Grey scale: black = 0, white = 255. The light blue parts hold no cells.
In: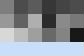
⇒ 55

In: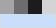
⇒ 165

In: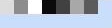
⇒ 91

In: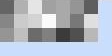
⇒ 94

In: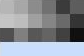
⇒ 59

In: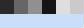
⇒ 102
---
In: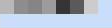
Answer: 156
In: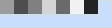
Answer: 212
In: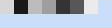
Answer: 158
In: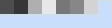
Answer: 231
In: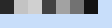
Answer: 66
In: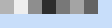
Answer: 45
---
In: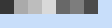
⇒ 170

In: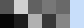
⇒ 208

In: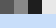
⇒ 136

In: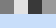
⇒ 226

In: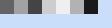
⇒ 162

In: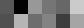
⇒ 2

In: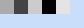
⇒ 68

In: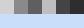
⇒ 138
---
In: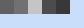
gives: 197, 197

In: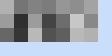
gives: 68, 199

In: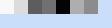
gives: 113, 248

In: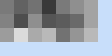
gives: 85, 219

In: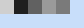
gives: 97, 207

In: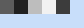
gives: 189, 241

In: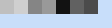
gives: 153, 207

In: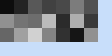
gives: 187, 209
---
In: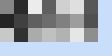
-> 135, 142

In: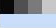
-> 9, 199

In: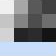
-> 240, 20

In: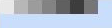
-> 232, 118

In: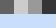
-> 98, 53

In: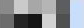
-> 138, 80

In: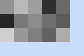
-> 146, 172

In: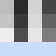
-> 189, 125

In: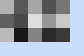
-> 178, 57
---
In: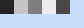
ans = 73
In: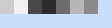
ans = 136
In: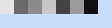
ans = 17
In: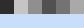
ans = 169
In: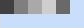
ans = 105
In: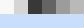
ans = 185
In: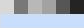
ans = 36
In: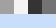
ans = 115
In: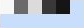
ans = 21
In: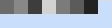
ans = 34
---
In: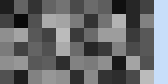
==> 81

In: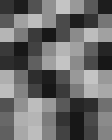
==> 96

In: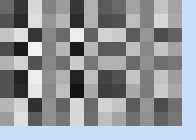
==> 157

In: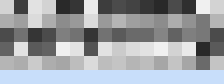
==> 181

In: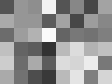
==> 170

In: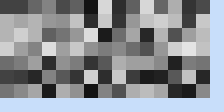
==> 116
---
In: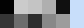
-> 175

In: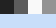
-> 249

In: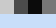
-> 11

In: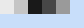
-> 71

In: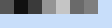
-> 106

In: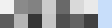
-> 217
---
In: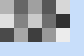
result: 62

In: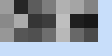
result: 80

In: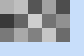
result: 129

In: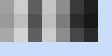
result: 95

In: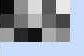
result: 17

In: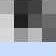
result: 188
